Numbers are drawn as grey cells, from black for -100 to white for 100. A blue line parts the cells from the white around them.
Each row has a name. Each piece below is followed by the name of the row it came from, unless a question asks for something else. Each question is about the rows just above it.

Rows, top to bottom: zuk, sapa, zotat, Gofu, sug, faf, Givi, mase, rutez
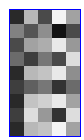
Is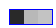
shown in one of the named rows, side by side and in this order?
yes
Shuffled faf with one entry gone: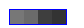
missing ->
[-25]
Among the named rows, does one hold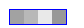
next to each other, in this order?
no
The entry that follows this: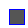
[11]
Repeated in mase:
[73]

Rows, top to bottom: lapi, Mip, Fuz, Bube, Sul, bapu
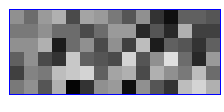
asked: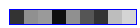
bapu
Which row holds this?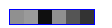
bapu
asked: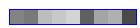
Sul
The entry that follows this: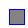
[-5]
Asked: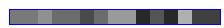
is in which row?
Mip

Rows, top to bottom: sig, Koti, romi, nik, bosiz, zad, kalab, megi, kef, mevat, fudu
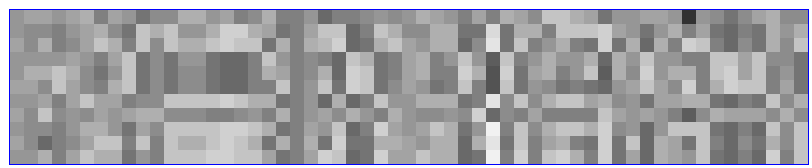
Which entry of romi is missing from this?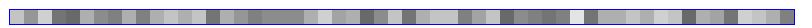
[45]
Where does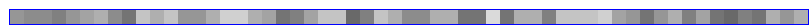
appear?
Koti

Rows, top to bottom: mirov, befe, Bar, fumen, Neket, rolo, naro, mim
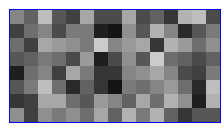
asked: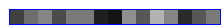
befe
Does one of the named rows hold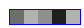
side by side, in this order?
yes

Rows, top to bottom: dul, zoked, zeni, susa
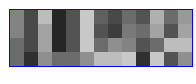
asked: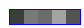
zoked
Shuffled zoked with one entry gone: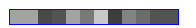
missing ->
[-70]
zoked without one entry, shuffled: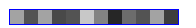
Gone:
[-5]
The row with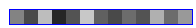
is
dul
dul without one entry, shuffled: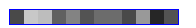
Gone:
[38]
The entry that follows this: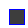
[-5]
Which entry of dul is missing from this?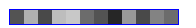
[-25]

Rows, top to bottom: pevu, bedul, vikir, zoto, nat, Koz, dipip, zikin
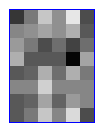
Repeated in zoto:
[-31]
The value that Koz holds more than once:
[5]
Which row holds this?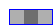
nat
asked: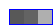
nat

